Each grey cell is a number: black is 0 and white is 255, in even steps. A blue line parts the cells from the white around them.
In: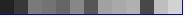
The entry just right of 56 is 122
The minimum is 35
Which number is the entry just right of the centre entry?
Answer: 161

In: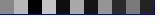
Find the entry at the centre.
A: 168
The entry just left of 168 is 14
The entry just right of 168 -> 20

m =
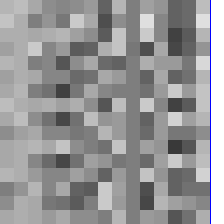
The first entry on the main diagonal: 181
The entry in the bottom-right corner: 174
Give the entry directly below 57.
202
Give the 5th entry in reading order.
134
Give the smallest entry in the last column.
113
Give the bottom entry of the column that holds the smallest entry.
85
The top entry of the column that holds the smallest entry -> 98
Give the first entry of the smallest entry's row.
168
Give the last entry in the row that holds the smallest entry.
181
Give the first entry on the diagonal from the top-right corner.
189
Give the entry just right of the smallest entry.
85
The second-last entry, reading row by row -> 113
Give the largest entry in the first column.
195
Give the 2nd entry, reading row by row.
189
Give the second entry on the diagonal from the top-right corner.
106
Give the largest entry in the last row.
181
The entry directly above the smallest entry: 119
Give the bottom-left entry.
168
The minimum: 57

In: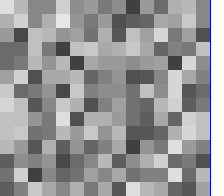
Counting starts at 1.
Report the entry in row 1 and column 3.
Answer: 135
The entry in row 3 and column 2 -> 72
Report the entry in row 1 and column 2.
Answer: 184
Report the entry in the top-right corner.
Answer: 135
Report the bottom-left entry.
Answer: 94
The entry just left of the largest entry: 176
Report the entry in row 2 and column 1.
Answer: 176
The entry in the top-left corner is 222
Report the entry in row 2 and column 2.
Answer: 208
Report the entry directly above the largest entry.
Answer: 208
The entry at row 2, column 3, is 135
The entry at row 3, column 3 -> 192
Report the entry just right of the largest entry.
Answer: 148
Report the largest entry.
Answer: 230
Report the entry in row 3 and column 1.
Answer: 154
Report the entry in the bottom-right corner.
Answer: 160
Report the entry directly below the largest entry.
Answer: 148
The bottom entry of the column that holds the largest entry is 135

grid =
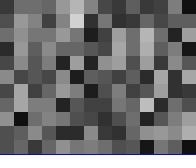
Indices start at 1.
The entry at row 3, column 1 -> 110
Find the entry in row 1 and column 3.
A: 110
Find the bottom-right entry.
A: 16
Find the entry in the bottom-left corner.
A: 79
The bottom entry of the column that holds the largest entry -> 118
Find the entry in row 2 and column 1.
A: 79
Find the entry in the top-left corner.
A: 57
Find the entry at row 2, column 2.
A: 152
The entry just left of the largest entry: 131
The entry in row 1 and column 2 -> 110
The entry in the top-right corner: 16
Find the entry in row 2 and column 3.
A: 131
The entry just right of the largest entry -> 49
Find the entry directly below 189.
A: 35
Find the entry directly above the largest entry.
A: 181
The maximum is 209

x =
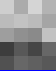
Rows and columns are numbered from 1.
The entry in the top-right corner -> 179
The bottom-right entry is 88
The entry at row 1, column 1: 206
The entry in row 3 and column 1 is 158
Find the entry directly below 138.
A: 69
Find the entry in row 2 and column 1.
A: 187

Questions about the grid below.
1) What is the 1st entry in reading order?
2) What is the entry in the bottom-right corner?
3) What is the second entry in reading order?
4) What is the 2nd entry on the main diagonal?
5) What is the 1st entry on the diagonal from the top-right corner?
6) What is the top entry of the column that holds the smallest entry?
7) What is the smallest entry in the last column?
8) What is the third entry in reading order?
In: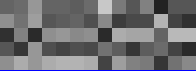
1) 100
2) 137
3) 107
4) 114
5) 86
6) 34
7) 42
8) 151
